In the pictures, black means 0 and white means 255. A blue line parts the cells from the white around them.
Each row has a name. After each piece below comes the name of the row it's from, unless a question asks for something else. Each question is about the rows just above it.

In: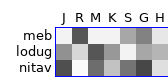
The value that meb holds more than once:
[243]
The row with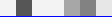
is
meb
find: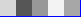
lodug
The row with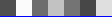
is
nitav
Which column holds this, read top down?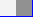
J

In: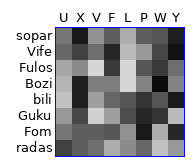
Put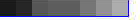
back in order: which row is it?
Fom
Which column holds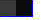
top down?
W

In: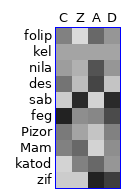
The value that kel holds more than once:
[164]
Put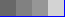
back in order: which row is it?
katod
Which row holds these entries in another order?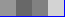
katod
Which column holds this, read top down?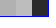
Z
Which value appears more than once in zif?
[204]
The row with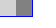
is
katod
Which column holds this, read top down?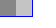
A

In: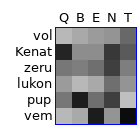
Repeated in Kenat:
[141]
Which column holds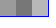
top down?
Q
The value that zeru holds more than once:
[126]
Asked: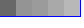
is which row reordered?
vol
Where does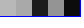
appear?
vem

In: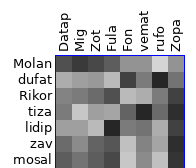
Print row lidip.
[159 159 186  38 123 115 173  65]
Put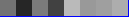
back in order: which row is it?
dufat

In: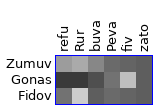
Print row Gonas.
[ 58  58  79 114 191  94]
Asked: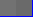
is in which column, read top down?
Peva
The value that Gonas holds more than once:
[58]
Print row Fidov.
[114 205  94 106 100  94]
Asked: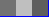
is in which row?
Gonas
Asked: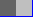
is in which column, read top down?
fiv

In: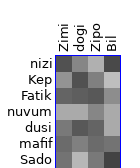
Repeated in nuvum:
[170]
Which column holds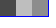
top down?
Bil
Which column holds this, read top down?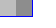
Bil

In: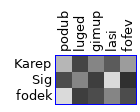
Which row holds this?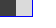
Sig
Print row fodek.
[218  62  76 133  76]
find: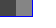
Karep
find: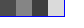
Sig
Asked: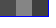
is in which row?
Sig
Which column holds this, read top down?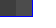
gimup
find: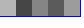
Karep

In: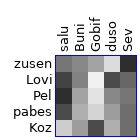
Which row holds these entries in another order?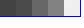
Lovi
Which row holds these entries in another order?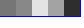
Pel
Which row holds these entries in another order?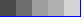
pabes

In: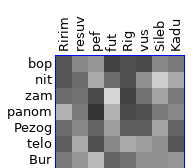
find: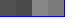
bop
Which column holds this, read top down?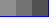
vus
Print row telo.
[ 94 170  81 135 170 157 143  87]

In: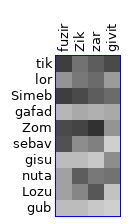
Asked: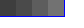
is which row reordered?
tik
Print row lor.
[148 120 107 155]

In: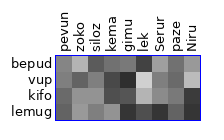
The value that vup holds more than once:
[127]
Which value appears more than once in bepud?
[113]

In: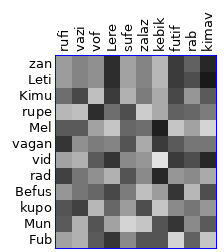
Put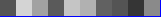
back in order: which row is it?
Fub
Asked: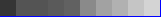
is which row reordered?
Fub

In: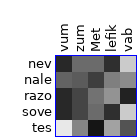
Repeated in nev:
[107]
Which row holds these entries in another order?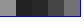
razo
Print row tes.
[232 133  21 162  83]
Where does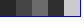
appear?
sove
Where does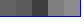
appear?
nale

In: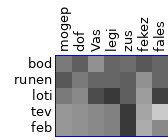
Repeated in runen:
[102]
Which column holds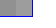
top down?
fekez
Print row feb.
[151 145 137 129  57 172 137]
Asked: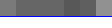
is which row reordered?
runen
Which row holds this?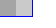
tev

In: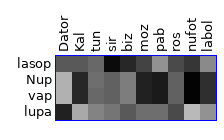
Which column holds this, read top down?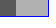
Dator
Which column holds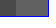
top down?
ros
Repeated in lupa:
[110]

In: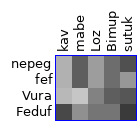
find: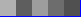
nepeg
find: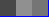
Feduf
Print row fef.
[177  94 157 109 151]
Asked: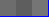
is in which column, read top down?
Bimup
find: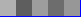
fef

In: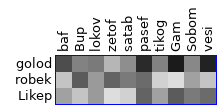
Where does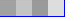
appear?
Likep
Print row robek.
[196  91 154  99 122 107 209 221 161 196]
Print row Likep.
[161 196 154 221 209  99 161  91 122 107]
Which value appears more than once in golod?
[130]
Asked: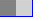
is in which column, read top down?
tikog
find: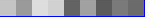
Likep

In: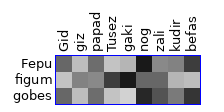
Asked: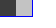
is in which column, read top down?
Tusez
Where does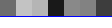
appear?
Fepu
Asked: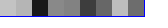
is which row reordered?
Fepu
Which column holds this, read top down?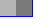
kudir
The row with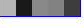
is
Fepu
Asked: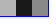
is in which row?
Fepu

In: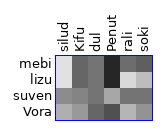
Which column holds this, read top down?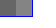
Kifu
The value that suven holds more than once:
[116]
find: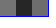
mebi

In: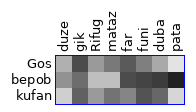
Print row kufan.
[207  97 154 115 133  83 103 214]
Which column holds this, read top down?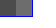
gik
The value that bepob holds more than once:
[191]

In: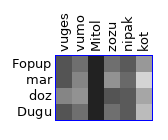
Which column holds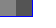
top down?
vuges
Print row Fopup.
[ 84 111  34 111  90 152]
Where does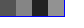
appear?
mar

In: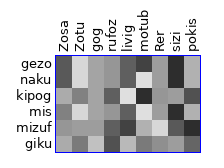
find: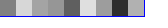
mis
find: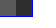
mizuf
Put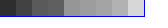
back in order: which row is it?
gezo

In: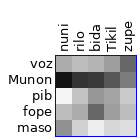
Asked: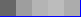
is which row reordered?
voz
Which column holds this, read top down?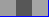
Tikil
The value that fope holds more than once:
[188]

